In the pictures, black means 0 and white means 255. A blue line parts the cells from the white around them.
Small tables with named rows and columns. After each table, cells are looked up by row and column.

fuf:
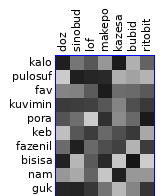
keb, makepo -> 105
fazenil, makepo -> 78
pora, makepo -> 48
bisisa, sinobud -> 182
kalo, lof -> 87
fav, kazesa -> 109
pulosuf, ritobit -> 179
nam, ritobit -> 151
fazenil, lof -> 105
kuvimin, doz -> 59
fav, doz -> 132
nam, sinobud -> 169
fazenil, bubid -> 179

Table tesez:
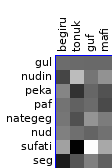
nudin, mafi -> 146
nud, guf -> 100
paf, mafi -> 74
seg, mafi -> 96
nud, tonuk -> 111
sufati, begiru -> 161
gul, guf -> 105
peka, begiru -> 133
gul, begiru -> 108
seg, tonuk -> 85
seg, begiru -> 28
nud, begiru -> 128
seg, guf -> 128
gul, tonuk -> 106

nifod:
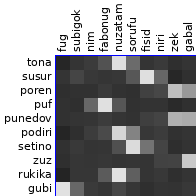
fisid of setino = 115
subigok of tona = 52
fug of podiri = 37
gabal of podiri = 52
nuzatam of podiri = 213
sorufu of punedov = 50
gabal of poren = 153
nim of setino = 52
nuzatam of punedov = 53
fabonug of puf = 224
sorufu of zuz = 53
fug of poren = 47

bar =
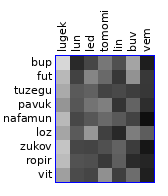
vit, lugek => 159
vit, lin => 63
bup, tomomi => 119
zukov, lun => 70
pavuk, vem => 45
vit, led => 69
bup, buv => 164
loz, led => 151
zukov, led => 68

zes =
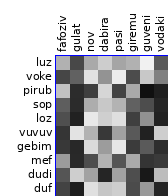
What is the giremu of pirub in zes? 170
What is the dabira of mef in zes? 179
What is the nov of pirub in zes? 63
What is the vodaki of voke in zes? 128
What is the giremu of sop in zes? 97
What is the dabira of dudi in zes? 37
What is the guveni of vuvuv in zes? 33
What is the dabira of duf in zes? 198
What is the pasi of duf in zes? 206
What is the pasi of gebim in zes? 231
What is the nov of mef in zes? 77
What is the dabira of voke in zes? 147
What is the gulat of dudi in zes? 206
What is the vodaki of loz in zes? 34
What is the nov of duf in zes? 224
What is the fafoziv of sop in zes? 94

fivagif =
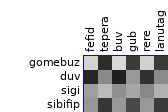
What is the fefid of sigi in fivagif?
159
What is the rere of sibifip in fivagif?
152
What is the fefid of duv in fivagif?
39
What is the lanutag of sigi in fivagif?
177
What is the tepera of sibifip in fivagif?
54
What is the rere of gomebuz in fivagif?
209
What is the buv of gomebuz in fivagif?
216
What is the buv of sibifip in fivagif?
152
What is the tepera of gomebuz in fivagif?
45
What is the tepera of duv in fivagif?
138
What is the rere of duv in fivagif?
50
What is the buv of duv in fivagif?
32
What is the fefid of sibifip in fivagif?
151

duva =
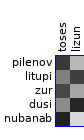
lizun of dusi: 38
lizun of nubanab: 216
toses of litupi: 129
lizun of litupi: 64
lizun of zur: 166
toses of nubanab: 34
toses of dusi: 139
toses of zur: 71
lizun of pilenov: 185
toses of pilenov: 57

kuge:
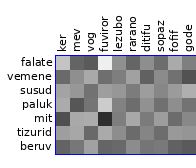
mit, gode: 136
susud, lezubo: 151
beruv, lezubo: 105
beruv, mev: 119
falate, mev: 100
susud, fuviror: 158
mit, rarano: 168
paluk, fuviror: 204
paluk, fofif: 142
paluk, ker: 171
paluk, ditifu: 145
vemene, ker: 106
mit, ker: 79
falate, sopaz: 109
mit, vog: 172
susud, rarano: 124
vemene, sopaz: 139
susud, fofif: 155
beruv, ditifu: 117

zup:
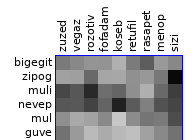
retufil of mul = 140
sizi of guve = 114
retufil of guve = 191
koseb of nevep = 33
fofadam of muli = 110
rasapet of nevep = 128
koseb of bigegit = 176
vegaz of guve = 154
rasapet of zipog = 152
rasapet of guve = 161
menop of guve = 137
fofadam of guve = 171
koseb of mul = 199
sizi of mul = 77

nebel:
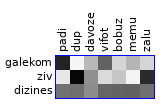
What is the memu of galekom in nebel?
181
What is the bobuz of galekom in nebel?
214
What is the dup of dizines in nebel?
111
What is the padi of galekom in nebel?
35
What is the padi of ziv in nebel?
232
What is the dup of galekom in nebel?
245
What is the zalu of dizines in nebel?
112
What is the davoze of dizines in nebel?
141
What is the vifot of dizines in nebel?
101
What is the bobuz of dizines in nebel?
99
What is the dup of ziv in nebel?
7
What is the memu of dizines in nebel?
97
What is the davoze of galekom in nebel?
184
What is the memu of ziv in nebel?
244
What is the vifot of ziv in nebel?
218
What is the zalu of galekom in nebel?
213
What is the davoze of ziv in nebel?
144
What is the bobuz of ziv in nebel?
198
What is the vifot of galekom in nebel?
98
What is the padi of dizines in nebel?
114
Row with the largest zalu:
galekom

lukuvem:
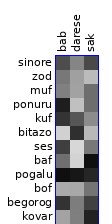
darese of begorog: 125
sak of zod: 187
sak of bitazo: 184
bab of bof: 170
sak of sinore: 73
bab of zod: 120
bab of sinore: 77
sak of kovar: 34
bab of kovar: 163
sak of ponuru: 110
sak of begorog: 65
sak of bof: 116
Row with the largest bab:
bitazo

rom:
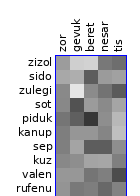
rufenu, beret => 126
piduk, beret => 55
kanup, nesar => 133
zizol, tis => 110
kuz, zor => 136
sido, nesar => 155
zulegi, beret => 139
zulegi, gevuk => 229
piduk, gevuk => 95
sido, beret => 93
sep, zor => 127
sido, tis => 161
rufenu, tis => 130
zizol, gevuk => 207
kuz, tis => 127
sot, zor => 136
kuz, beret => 164
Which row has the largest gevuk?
zulegi

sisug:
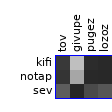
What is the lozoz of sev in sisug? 86
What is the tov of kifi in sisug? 57
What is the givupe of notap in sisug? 166
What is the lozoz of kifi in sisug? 41
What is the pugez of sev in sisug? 74
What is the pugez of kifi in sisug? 44
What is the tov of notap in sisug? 52
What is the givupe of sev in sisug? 38
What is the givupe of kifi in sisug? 191
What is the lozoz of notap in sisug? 40
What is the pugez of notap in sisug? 41
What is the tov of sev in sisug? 93
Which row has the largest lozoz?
sev

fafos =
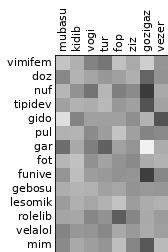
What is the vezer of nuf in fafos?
169
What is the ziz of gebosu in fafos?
147
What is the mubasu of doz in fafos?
136
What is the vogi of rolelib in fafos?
135
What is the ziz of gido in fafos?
143
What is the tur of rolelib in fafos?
146
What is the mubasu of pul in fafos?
177
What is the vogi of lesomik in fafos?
166
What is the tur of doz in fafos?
152
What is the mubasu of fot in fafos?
182
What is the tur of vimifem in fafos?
118

